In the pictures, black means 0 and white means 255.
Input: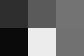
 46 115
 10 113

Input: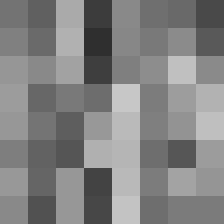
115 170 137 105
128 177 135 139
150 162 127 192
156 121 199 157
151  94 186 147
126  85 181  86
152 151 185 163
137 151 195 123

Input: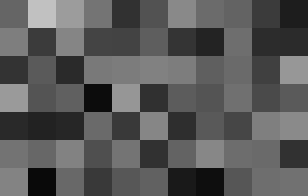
101 156  49 137  99  29
126 133  67  52 110  43
 51  42 124 125 106 151
154  96 150  92 112  90
 41  38  57  46  70 138
115 130 116  99 109  49
131 104  87  25  86 113

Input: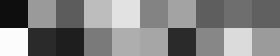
 14  92 226 163 110
252  30 174  42 219

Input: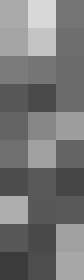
170 116
165 110
123 107
 88 107
100 158
111 101
 76  69
173  89
 88 160
 59 167

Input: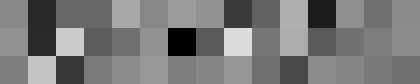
136 104 168 155  59 176 142 139
145 203 112   1 219 172 114 140
125  55 141 125 150  72 134 112

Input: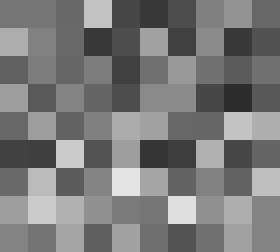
117 104  71  77 147
173 105  78  64  57
 96 102  65 152  91
158 132  78 139  44
103  98 172 103 195
 65 204 158  61  70
106  92 227  98  98
157 177 123 223 174
131 164 161  83 161

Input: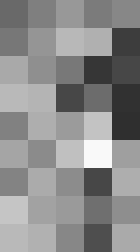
105 152 135
119 184  61
169 120  71
185  71  49
129 155  47
165 192 159
131 140 174
197 154 142
185 135 170
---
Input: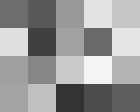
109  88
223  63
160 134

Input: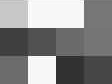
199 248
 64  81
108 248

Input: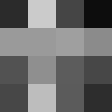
 43 203
154 154
 82 143

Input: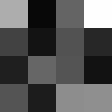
173   8
 66  19
 31 102

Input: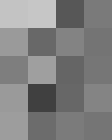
195 198
154 104
126 159

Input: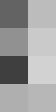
 99 188
145 202
 63 210
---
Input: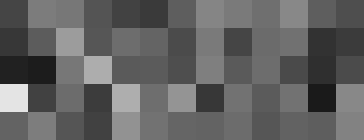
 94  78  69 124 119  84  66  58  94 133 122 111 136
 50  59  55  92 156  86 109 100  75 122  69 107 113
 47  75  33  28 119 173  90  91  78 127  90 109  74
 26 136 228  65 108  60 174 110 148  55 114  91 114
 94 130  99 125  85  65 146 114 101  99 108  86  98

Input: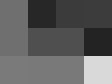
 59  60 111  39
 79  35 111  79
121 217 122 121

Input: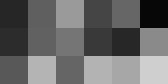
102   7  38  95 154  69
 39 138  44  97 117  57
167 207  88 180 101 179

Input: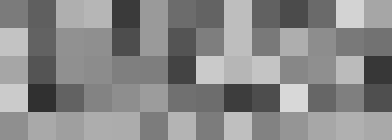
211 166 123  95 175 182  58 154 108  99 190  97  75 106
121 114 195  98 145 143  77 154  84 126 190 121 174 141
187  55 166  84 144 140 127 126  67 202 182 196 135 143
127  79 203  48  98 131 142 156 112 109  61  77 216 102
176 169 143 169 159 173 172 124 180 124 191 130 149 167

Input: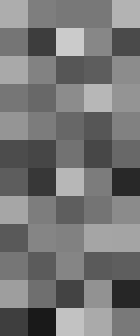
120 179 173 126 120
135  74 117  61 203
 93 140 169 130  86
183 148 118 104 140
 86 129 149 124 103
 71 104  76  70 114
124  40  93  55 183
116 139 166 125  94
165 164  89 133 129
 90  94 118  91 133
146  38 158 111  67
170 121  62  25 194

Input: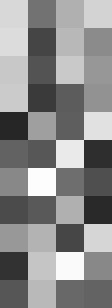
176 211 216 114
184 139 220  69
201 151 200  83
 92 146 203  58
 94 225  38 159
234  46  98  87
110  79 136 253
176  41  75  89
 70 214 152 179
250 136  50 197
104  99  86 185
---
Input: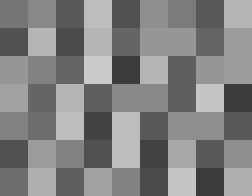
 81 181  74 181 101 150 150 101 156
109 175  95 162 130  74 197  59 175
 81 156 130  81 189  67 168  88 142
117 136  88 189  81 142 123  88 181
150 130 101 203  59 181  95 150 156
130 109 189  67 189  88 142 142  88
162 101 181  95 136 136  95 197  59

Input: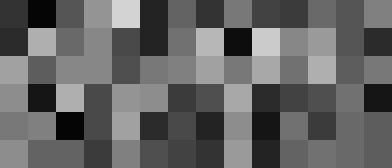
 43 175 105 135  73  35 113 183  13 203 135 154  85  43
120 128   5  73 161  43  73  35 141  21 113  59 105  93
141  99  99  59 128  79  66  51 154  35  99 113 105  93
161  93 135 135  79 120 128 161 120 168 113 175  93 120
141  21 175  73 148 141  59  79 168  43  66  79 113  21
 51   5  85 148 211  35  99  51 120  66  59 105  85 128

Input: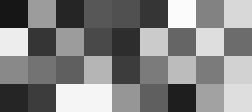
 22 156  37  87  80  53 251 130 216
137 115  95 181  60 123 188 123 210
 37  60 245 245 150  95  30 162 222
237  53 156  73  45 203 101 222 108

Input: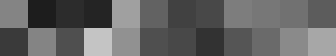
 58 132  79 196 145  79  72  50  85 106 138 167
132  29  44  36 160  98  65  72 125 119 113  92

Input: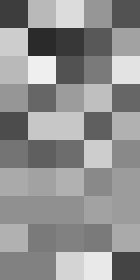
185 239  82 122 227
 76 199 199  95 177
 61 185 220 150  82
170 162 177 137 156
144 144 144 162 156
129 129 212 233  68
177 122 129 122 170
150 102 156 191 102
116  95 109 205 137
205  42  55  88 162

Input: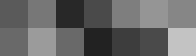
105 155 105  34  61  74 195
 90 119  40  74 126 149 134
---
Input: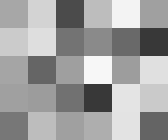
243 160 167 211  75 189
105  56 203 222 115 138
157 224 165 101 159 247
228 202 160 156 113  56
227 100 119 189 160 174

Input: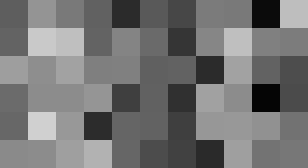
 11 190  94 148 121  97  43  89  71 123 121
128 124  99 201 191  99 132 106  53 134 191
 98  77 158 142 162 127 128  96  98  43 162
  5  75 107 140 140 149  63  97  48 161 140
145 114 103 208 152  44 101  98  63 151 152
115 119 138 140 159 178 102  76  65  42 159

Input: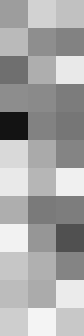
210 193 157
142 130 186
174 233 111
138 124 141
130 118  19
170 132 217
182 240 233
122 125 174
150  80 242
176 132 198
171 235 188
244 200 206

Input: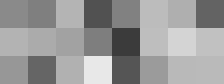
175  99 138 127 180  81 129 188
212 193 179 171 162 126  59 190
185 186 151 101 177 232  85 155

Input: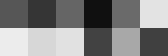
106 227  86  53 101  16
168  64 236 215 225  66

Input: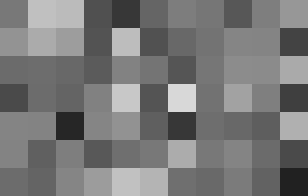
126 151 120 192 187  80  55 101 125 118  87
132  67 147 171 157  83 189  81 104 115 133
139 170 107 109 104  91 130 116  85 118 140
127  63  74 108 100 129 200  84 216 114 162
 94 176 132 131  38 133 146  95  55 110 104
107  74 131  96 126  88 111 120 172 120 132
 98  33 108 100 133 156 193 180 111 105 123

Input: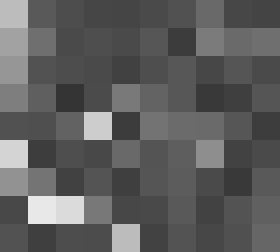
 71  68 188  89  77  70  69  74  81 105
106 111 162 111  74  78  74  86  60 123
 85  74 150  82  77  74  65  78  87  71
 63  85 126  95  52  75 121  99  87  57
 86  61  81  79  98 205  60 115 107 106
 66  74 212  61  78  72 105  84  94 142
 57  89 146 116  65  84  63  85  92  74
 83  96  72 232 219 120  71  73  89  66
 80 102  82  63  77  76 188  66  83  71
